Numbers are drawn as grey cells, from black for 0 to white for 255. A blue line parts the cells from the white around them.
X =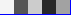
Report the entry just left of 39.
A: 204
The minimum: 39

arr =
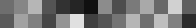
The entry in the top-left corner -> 110
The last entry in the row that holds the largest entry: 43
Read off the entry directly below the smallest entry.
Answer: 64
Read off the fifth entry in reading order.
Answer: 50
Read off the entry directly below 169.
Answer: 110
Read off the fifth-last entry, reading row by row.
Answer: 182
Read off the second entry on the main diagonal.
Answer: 162
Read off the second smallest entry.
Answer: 37

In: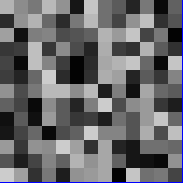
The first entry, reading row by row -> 179
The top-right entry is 97
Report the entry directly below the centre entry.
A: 126
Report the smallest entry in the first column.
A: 16
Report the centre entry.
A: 185
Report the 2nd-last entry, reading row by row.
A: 120
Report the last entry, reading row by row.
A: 68
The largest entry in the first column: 204
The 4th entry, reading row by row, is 185
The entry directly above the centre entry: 49
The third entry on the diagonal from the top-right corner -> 68
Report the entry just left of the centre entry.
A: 140
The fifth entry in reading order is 146
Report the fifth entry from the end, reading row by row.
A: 3
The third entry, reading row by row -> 120

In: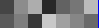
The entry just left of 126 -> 90
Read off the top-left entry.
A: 69

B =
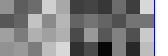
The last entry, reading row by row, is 189
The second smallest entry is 40
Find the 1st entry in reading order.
146
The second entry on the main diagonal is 100
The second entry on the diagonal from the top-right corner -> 116
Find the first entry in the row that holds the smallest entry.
146
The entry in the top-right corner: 216
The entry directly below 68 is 116
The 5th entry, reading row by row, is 168

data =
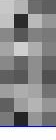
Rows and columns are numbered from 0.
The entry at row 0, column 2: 108
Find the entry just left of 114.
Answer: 165
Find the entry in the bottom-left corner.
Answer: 121
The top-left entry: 200
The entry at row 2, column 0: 136
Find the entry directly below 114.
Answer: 150
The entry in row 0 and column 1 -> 180
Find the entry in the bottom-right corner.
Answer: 108
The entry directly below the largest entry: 101
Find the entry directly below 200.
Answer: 194
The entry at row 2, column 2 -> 129

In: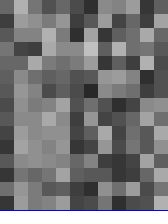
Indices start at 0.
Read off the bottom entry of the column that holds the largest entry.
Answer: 75
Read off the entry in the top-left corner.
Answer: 103
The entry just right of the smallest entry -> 138
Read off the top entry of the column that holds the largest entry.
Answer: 47
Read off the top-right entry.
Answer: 95
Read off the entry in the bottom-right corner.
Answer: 177
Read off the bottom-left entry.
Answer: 54
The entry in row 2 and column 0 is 88
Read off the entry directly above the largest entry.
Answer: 163
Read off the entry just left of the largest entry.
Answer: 138
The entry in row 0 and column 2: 117
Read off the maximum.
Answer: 192
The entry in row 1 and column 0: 62
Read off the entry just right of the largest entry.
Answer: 95
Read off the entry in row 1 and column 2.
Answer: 144
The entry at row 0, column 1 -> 177
